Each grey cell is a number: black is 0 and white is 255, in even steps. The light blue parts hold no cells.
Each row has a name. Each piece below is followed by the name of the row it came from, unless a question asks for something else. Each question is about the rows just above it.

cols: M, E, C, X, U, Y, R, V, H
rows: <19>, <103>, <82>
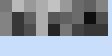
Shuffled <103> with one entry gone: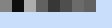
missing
[87]
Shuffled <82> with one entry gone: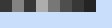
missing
[67]
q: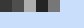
<82>

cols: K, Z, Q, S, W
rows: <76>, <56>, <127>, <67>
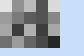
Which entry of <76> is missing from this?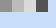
[227]
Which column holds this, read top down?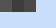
S
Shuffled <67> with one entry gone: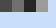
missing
[101]

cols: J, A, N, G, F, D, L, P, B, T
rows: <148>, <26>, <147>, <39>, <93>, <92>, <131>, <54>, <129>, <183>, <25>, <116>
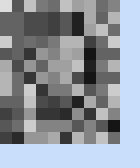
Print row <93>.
[ 87  99  53 150 131 170 160  21  99  99]
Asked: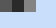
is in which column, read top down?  D
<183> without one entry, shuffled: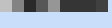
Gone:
[141]
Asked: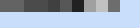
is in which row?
<147>
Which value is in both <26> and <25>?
[87]
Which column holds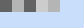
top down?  T

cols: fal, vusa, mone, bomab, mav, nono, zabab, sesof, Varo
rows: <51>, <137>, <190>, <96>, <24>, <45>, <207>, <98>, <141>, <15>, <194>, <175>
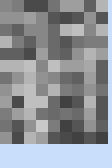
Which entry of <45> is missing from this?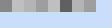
[168]
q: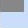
<190>
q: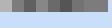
<96>
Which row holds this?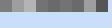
<15>

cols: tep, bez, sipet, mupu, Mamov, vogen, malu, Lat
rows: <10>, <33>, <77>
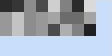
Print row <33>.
[152 195 141 152 164 108 108 164]
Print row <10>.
[ 43  54 141  75 207 129  43 218]
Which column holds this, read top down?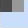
mupu

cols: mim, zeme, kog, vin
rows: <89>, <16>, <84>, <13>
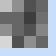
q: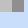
<89>
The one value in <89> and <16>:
[102]
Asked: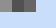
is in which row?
<89>
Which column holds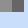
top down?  zeme
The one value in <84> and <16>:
[102]

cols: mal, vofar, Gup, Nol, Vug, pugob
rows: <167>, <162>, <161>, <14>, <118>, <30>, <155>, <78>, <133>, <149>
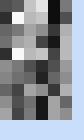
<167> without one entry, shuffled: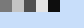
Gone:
[91]
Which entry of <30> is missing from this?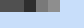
[154]
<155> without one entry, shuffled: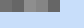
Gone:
[35]
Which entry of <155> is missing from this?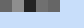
[133]
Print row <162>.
[ 46 248 185 196  14  80]

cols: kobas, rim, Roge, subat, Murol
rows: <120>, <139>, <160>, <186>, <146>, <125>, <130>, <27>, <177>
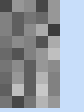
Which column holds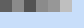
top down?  rim
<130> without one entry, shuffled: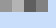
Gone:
[105]
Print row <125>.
[117 139  95 151 139]

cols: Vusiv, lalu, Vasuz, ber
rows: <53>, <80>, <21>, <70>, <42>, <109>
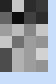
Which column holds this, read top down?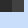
Vasuz
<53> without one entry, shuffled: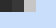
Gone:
[35]
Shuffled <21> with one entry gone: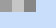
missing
[188]

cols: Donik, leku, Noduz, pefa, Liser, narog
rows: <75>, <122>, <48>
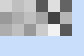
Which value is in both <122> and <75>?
[191]
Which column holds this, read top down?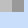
Noduz
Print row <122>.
[153 173 191 164  66 182]
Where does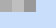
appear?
<48>
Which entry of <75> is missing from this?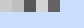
[223]
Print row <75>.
[212 191 203  88 223  99]

